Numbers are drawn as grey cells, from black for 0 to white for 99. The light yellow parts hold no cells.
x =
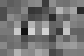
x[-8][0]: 42
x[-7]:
[30, 41, 40, 52, 21, 23, 31, 42, 70, 55, 64, 16]
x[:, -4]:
[45, 70, 44, 41, 23, 51, 56, 34]
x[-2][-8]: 56
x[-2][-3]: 59
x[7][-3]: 48
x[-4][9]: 76
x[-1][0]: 43
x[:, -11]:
[36, 41, 54, 44, 47, 44, 42, 49]
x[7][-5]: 28
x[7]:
[43, 49, 69, 55, 53, 65, 59, 28, 34, 48, 49, 48]
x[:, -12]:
[42, 30, 30, 50, 47, 41, 53, 43]
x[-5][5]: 51
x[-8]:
[42, 36, 39, 45, 52, 54, 23, 55, 45, 44, 49, 52]
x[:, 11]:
[52, 16, 50, 47, 38, 39, 53, 48]
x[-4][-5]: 38
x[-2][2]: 45
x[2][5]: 31
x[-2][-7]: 50
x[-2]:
[53, 42, 45, 39, 56, 50, 46, 40, 56, 59, 61, 53]
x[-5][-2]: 50

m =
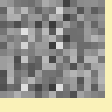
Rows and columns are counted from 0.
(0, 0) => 61
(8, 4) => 46
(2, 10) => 39
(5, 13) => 70
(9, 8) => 46
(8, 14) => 46
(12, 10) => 60
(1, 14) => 45
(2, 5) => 59
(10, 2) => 46
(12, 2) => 39
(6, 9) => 43
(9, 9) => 52
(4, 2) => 59
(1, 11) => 33
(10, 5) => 60
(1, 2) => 55
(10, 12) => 70
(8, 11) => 36
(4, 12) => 60
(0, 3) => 45
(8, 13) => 70
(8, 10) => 70
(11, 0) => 34
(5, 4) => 70
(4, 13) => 53
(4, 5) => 49
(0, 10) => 44
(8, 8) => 60
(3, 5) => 27
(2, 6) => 43
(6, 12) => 42
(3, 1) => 42
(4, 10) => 43
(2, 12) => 51
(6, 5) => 60
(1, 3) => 71

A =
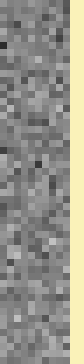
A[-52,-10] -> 58
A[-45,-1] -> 52
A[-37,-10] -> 45
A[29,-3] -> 48
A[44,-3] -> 48
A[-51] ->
[46, 46, 52, 46, 48, 53, 47, 58, 50, 32]
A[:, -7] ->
[51, 46, 53, 54, 46, 45, 52, 56, 52, 50, 46, 33, 53, 49, 53, 51, 51, 47, 53, 45, 59, 53, 49, 51, 51, 48, 55, 52, 50, 48, 50, 56, 47, 50, 50, 52, 53, 54, 52, 54, 53, 47, 49, 49, 47, 52, 47, 53, 49, 52, 50, 51]
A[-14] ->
[54, 66, 49, 52, 43, 45, 39, 49, 48, 69]
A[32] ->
[53, 68, 59, 47, 50, 45, 41, 40, 48, 59]
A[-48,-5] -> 46
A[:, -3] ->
[42, 58, 43, 54, 63, 44, 58, 43, 46, 52, 54, 61, 44, 39, 53, 57, 60, 63, 45, 41, 56, 46, 45, 53, 60, 35, 29, 39, 50, 48, 36, 55, 40, 50, 75, 51, 54, 52, 49, 51, 51, 49, 42, 47, 48, 60, 48, 49, 68, 66, 63, 52]
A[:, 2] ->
[52, 52, 53, 29, 44, 58, 53, 54, 42, 46, 54, 57, 53, 63, 46, 45, 35, 52, 58, 55, 51, 44, 43, 65, 33, 44, 45, 48, 42, 41, 60, 45, 59, 39, 35, 62, 73, 54, 49, 39, 55, 49, 39, 48, 56, 74, 45, 59, 59, 43, 54, 46]
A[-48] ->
[65, 48, 44, 46, 49, 46, 41, 63, 35, 55]
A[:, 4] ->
[59, 48, 53, 61, 49, 63, 51, 50, 57, 55, 37, 61, 63, 45, 64, 54, 42, 34, 56, 42, 47, 48, 60, 51, 38, 41, 48, 67, 54, 62, 53, 44, 50, 41, 47, 37, 60, 50, 43, 46, 62, 54, 44, 65, 66, 46, 52, 60, 56, 40, 45, 53]
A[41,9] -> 50
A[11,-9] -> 43
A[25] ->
[53, 41, 44, 48, 41, 50, 61, 35, 46, 51]
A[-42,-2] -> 46
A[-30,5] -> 47
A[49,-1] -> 38
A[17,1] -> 57
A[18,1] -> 41
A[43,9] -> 63
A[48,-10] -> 62
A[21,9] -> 46
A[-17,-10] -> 45
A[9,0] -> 41

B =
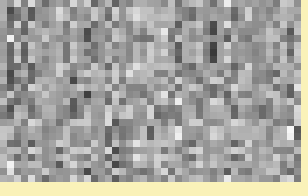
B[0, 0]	67
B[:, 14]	[57, 66, 63, 57, 58, 61, 57, 58, 57, 62, 73, 67, 64, 59, 66, 61, 58, 61, 62, 63, 62, 60, 58, 55, 60, 58]
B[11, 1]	31
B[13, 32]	38
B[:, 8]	[63, 85, 82, 67, 68, 55, 68, 70, 68, 81, 80, 59, 64, 61, 60, 56, 56, 45, 59, 60, 80, 40, 70, 35, 57, 61]
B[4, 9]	51
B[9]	[70, 41, 42, 59, 35, 58, 57, 64, 81, 74, 53, 58, 52, 78, 62, 41, 76, 56, 70, 87, 76, 71, 73, 75, 73, 61, 49, 40, 63, 58, 65, 61, 59, 39, 54, 82, 56, 62, 55, 70, 68, 68, 56]
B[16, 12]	76
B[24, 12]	28
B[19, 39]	68
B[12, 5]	75
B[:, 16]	[38, 81, 77, 47, 74, 78, 51, 63, 49, 76, 80, 78, 51, 80, 75, 66, 59, 34, 54, 60, 74, 29, 64, 28, 79, 36]
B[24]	[56, 87, 51, 60, 58, 61, 78, 62, 57, 58, 62, 54, 28, 59, 60, 48, 79, 71, 55, 51, 44, 50, 70, 83, 45, 74, 65, 54, 58, 59, 50, 60, 36, 71, 50, 47, 64, 65, 76, 75, 51, 41, 56]
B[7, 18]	52
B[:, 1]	[58, 29, 38, 43, 51, 93, 40, 39, 41, 41, 28, 31, 39, 76, 47, 31, 40, 62, 75, 70, 44, 72, 62, 94, 87, 67]
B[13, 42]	61
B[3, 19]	71
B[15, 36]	51
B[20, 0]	71
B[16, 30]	66
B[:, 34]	[65, 60, 55, 64, 54, 51, 63, 59, 63, 54, 73, 74, 70, 51, 73, 66, 61, 78, 68, 69, 53, 77, 49, 65, 50, 65]
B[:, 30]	[44, 61, 65, 29, 27, 55, 26, 22, 27, 65, 61, 80, 41, 42, 84, 69, 66, 54, 80, 83, 66, 60, 72, 76, 50, 53]
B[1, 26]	50
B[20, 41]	69
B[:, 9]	[53, 69, 73, 47, 51, 58, 46, 46, 46, 74, 57, 64, 60, 56, 71, 52, 52, 60, 74, 75, 75, 61, 78, 69, 58, 58]
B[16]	[47, 40, 74, 70, 46, 54, 67, 68, 56, 52, 40, 50, 76, 60, 58, 84, 59, 76, 79, 59, 56, 82, 40, 46, 49, 47, 67, 69, 47, 63, 66, 67, 67, 40, 61, 55, 55, 41, 50, 64, 57, 55, 82]
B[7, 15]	65
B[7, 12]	44
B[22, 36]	59
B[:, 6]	[42, 59, 58, 49, 71, 78, 52, 62, 51, 57, 60, 70, 60, 77, 65, 69, 67, 57, 51, 54, 58, 56, 56, 54, 78, 41]
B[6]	[62, 40, 77, 39, 76, 64, 52, 63, 68, 46, 78, 64, 61, 43, 57, 72, 51, 60, 53, 71, 62, 78, 65, 68, 63, 35, 67, 68, 77, 52, 26, 63, 82, 57, 63, 58, 53, 56, 67, 51, 75, 51, 74]
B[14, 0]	74
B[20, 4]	36
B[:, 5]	[60, 56, 58, 63, 67, 59, 64, 66, 63, 58, 50, 68, 75, 64, 68, 57, 54, 77, 63, 65, 59, 76, 62, 73, 61, 59]
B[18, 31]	74

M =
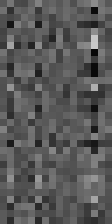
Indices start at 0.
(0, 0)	34
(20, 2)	48
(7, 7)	45
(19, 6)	37
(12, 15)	28
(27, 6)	35
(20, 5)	14
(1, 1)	19
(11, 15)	43
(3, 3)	37
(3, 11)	20
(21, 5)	36
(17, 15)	36
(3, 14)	26
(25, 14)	45
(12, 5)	50
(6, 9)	33
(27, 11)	40
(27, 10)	35
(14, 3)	41
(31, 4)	47
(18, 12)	38
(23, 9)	33
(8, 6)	36
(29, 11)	30
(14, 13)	22
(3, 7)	27
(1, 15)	42
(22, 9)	38
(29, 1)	17
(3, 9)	34
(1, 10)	39
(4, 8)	43
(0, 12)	45
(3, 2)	49
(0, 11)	42
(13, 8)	33

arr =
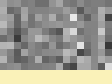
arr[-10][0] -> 64
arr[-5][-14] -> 23
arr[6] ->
[70, 71, 49, 40, 53, 48, 43, 58, 42, 49, 56, 88, 44, 52, 67, 22]
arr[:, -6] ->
[46, 54, 90, 55, 84, 59, 56, 67, 48, 27]
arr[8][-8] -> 36
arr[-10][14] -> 49
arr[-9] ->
[68, 41, 46, 63, 50, 51, 51, 53, 53, 61, 54, 35, 50, 48, 68, 59]
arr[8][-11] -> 67
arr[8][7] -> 44
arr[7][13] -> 52
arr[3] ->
[72, 57, 39, 54, 45, 50, 55, 57, 59, 55, 55, 59, 51, 51, 62, 48]
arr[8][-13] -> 39
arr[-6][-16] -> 59
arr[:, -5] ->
[54, 35, 50, 59, 44, 54, 88, 28, 71, 65]
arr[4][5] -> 59
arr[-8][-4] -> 38
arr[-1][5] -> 48
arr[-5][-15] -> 49
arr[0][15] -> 45
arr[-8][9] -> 54
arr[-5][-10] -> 63
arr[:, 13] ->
[49, 48, 52, 51, 51, 52, 52, 52, 53, 54]
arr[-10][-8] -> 64
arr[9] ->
[51, 54, 56, 45, 48, 48, 50, 51, 66, 34, 27, 65, 65, 54, 36, 85]
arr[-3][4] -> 52
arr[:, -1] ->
[45, 59, 26, 48, 46, 42, 22, 39, 60, 85]
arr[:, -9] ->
[57, 53, 67, 57, 40, 52, 58, 54, 44, 51]
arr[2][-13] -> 65
